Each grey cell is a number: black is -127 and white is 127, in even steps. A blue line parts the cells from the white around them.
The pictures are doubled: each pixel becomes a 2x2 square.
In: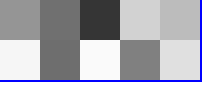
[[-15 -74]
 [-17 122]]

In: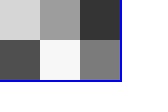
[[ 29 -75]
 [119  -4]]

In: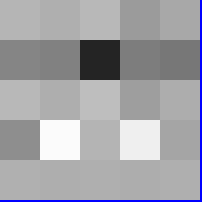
[[ 47  56]
 [  1 -91]]

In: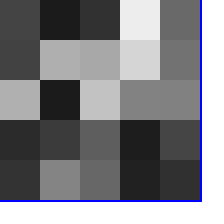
[[-100  -78]
 [  47   40]]

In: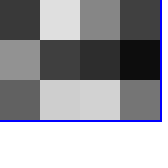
[[ 95   6]
 [-64 -82]]

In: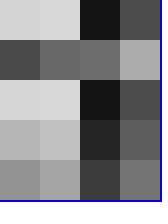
[[  87 -107]
 [ -23  -18]]

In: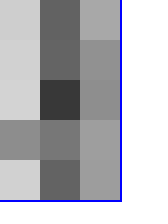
[[-29  40]
 [-27  17]]

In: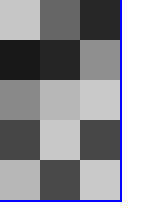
[[-25 -88]
 [-90  15]]
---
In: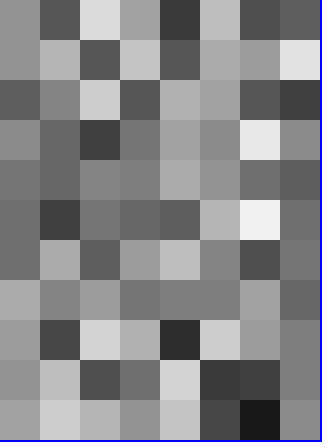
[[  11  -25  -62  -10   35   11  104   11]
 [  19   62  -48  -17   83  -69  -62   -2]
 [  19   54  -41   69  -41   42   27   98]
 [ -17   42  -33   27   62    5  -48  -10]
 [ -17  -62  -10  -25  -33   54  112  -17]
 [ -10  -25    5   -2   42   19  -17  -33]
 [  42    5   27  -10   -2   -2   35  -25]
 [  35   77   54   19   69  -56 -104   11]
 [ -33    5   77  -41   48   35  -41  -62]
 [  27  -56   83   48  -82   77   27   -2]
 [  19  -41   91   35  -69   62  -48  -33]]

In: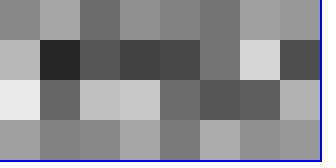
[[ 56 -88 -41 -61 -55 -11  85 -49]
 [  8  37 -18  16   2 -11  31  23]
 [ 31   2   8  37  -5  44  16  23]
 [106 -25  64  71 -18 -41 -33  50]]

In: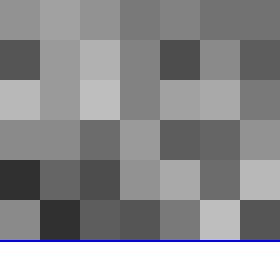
[[-79 -26 -50  18  41 -19  56]
 [ 10 -79 -34 -42  -6  62 -42]
 [ 10  10 -19  26 -34 -26  18]
 [ 18  33  18  -6   2 -13 -13]
 [-42  26  49   2 -50  10 -34]
 [ 56  26  62   2  33  41  -6]]

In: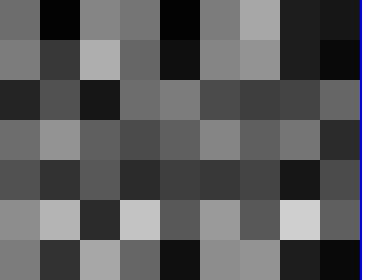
[[ -91  -46 -105  -18   -3  -52  -65  -59  -25]
 [  13   52  -84   67  -39   26  -39   79  -32]
 [ -46  -77  -39  -84  -65  -71  -59 -105  -52]
 [ -18   19  -32  -52  -32    5  -32  -10  -84]
 [ -18 -124    5  -10 -124   -3   39  -98 -105]
 [  -3  -77   39  -25 -112   13   19  -98 -118]
 [  -3  -71   46  -25 -112    5   19  -98 -118]]

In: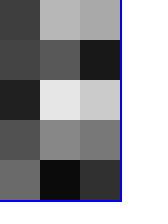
[[ -59  -39 -103]
 [ -21 -116  -79]
 [ -46    7   -7]
 [ -65   55   41]
 [ -95  102   75]]

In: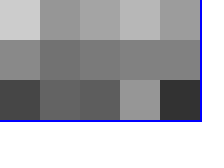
[[-57 -28 -34  22 -77]
 [  9 -13  -5   1   1]
 [ 76  22  36  55  28]]
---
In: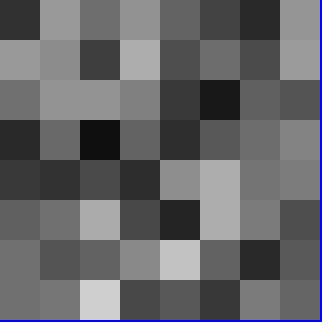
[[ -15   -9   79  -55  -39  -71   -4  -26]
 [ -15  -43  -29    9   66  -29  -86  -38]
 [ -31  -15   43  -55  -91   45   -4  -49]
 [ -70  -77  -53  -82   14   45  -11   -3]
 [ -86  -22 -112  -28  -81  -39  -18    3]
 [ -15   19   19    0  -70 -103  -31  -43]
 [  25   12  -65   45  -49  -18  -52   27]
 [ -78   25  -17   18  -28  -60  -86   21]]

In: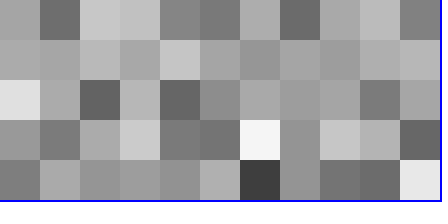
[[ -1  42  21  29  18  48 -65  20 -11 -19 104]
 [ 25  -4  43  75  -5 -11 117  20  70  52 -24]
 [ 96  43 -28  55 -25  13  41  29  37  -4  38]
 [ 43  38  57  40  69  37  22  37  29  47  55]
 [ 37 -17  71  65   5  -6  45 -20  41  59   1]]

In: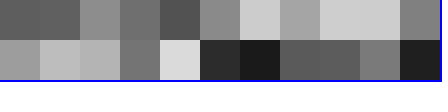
[[  29   61   52  -11   90  -83 -101  -37  -35   -5  -96]
 [ -33  -31   13  -16  -45   10   76   37   78   77    0]]

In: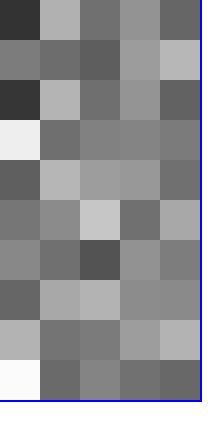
[[123 -21   4 -14 -23]
 [ 51 -11  -4  29  51]
 [-25  40  51  12  10]
 [  8 -15 -44  18  -2]
 [ -9  11  70 -15  40]
 [-32  54  29  24 -15]
 [110 -16   1   4  -4]
 [-73  52 -16  20 -29]
 [ -3 -18 -33  28  55]
 [-76  49 -15  19 -25]]

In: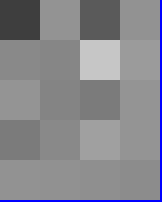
[[ 18  17  15  12]
 [ -4   9  32  20]
 [ 20   4  -4  20]
 [  9   6  70  27]
 [-65  19 -37  18]]

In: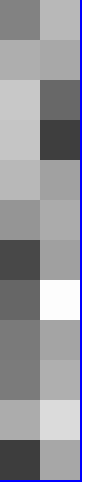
[[-66  39]
 [ 44  91]
 [ -4  47]
 [ -5  36]
 [-25 125]
 [-55  32]
 [ 21  43]
 [ 56  33]
 [ 69 -65]
 [ 72 -23]
 [ 46  40]
 [  2  56]]
